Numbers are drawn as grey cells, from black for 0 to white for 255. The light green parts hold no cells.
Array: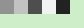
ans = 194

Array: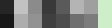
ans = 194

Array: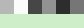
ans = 251

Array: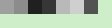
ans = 140

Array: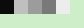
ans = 191

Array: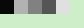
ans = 178

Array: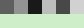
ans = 147

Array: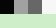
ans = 161
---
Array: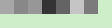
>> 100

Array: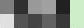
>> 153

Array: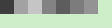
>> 93

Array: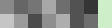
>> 110

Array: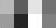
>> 93

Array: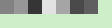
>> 165
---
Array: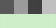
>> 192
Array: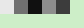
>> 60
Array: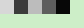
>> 7
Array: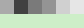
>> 230
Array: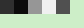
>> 80
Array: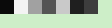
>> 61
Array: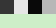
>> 183
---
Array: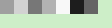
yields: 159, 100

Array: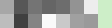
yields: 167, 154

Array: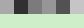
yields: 169, 197

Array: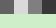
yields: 98, 56

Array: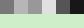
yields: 120, 23

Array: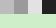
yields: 188, 33

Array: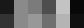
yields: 24, 16

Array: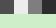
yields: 78, 45
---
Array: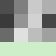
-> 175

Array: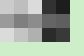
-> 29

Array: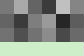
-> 133

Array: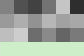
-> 46

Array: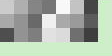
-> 70

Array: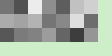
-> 208

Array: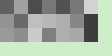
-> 210

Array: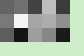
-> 59

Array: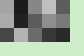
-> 92
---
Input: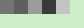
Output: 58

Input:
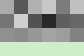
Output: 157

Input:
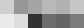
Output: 101

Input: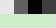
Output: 2

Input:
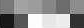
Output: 237

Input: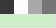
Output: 169

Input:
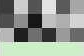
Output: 154

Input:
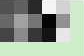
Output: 20
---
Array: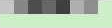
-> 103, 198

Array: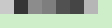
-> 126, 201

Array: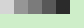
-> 123, 213

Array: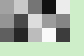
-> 221, 249

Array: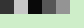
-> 9, 198

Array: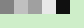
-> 160, 232

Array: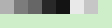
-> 40, 233

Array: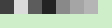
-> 35, 219
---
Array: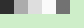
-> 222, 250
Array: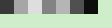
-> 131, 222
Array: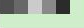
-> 203, 203
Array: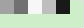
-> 247, 247
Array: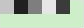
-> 126, 230
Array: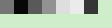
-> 146, 235
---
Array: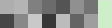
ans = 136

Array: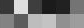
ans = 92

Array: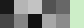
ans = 133

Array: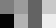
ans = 179

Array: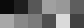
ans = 137

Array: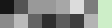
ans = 186
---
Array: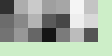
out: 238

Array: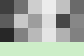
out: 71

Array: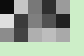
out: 81

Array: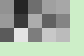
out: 97

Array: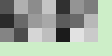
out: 105

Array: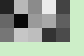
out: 168

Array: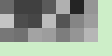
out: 133

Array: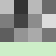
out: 140

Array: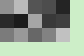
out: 57
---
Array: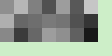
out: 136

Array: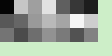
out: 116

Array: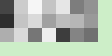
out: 174

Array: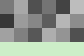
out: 161

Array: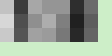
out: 201

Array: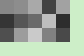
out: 79

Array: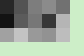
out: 161

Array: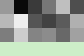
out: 125
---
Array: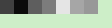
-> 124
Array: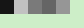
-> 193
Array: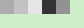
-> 194
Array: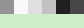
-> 223
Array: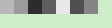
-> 94
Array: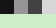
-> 19
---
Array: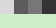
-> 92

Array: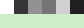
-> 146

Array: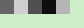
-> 101

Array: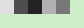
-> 120

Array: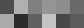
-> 170

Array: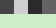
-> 69

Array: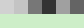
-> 160
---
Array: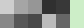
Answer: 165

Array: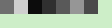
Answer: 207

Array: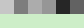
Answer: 125

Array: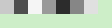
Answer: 78

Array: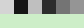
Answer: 21

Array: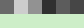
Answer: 205

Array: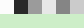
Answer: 41

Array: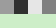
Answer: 48

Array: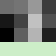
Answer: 116

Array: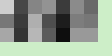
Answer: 71
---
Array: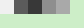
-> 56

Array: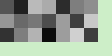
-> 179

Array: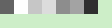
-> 198

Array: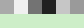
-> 115

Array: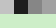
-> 134

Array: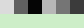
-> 5
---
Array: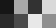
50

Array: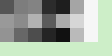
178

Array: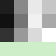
241

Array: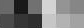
113

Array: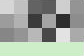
58

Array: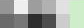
157

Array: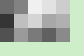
213

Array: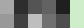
84

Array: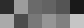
106

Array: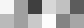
63
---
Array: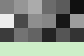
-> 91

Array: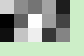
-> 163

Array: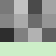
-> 74

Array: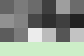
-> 158

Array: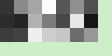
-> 144

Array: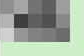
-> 95

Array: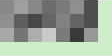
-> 143

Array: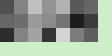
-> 89

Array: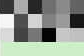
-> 138

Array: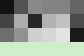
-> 131
